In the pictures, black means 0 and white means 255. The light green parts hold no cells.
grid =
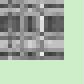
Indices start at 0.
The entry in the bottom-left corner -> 130
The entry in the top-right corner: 181
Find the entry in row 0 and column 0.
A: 169
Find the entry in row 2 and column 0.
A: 181
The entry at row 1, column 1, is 86
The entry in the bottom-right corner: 114
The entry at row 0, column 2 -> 98
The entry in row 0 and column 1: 169
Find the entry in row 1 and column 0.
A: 74

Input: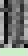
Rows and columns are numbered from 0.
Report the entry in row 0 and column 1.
9
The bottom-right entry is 9
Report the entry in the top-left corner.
182
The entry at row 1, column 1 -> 21
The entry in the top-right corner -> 158
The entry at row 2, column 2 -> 48
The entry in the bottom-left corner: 64
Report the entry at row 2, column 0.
77
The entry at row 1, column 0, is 158
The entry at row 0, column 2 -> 89
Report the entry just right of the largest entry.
21
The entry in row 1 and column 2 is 64

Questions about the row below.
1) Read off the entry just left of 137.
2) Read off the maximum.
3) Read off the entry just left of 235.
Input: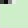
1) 11
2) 235
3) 137
